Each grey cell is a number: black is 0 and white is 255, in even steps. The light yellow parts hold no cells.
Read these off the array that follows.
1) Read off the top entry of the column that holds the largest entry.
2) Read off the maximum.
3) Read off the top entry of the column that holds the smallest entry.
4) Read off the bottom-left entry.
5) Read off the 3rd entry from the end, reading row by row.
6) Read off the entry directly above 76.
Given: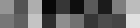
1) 188
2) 224
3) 8
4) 119
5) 76
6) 27

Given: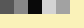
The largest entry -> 211
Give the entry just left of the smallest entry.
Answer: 135
